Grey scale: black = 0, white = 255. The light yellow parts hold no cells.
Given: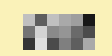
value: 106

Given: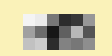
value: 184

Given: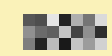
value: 144

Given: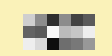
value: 198

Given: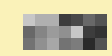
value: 61

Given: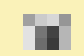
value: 67
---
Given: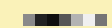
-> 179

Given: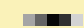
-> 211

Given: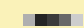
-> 205

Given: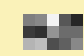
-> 38

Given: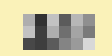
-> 183

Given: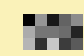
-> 140
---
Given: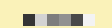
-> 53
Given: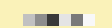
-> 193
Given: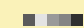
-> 91
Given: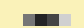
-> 118
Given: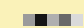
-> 155
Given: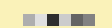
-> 174
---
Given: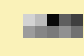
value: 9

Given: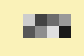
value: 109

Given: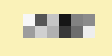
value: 197

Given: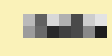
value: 216

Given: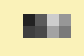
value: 205

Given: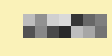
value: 208
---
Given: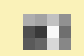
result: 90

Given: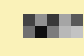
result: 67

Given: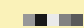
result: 130

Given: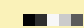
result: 91

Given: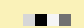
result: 215

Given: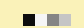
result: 197

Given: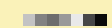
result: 109

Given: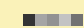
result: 146

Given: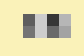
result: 106

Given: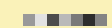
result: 121
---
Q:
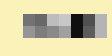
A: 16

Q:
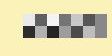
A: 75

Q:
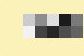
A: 38

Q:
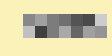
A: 102

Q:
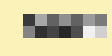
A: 78

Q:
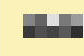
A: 68

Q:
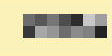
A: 139

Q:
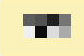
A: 12

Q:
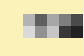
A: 198
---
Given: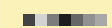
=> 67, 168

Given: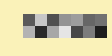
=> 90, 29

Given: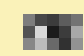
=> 125, 146

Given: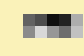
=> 98, 193

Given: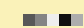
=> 88, 173

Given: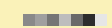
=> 137, 230

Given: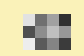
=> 226, 59

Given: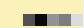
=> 81, 220

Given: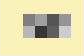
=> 126, 204

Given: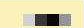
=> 210, 148
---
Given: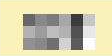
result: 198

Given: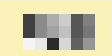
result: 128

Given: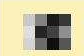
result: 56

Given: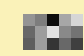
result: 214

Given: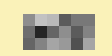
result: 120

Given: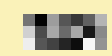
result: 180

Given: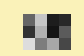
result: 40

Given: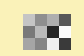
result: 88

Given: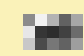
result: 167

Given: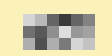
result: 131
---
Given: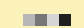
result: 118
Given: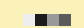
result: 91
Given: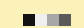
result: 90
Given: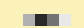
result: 114
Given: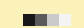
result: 90
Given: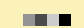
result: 75
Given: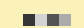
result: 84
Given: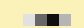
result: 103
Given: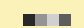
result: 94
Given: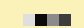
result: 61
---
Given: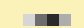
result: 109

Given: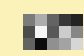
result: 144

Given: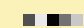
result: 6

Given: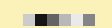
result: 184

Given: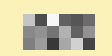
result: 167

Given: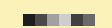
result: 206

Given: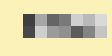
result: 91

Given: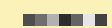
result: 100

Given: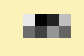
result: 67
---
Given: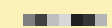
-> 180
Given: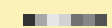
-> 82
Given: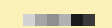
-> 57
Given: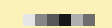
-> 110
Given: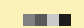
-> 28
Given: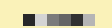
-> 181
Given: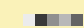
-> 100
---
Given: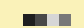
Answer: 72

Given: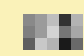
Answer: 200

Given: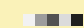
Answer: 156

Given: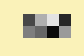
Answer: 103

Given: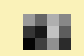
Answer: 63

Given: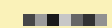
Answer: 156

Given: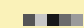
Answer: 199

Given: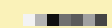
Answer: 179

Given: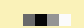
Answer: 7

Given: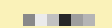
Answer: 235
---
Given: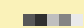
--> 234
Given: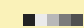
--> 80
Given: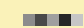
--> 198
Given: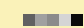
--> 11
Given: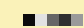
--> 154
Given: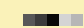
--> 182
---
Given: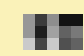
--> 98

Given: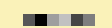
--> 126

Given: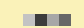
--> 103

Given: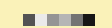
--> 22

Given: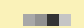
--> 197

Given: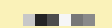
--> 138

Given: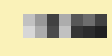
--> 32

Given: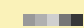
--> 55

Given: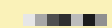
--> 144

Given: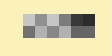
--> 101
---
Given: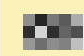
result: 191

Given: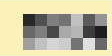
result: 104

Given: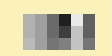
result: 117

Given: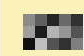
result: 127

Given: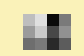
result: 92

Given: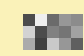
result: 95

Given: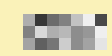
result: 228

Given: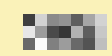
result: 190
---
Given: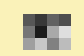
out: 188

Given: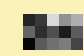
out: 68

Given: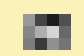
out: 116

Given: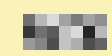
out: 100

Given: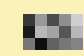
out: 131

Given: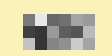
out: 164

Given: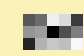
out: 248

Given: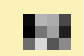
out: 138

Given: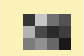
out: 25
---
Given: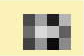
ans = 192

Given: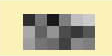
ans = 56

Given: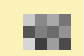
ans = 108

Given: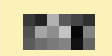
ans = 7

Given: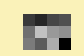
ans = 153

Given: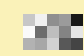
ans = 132
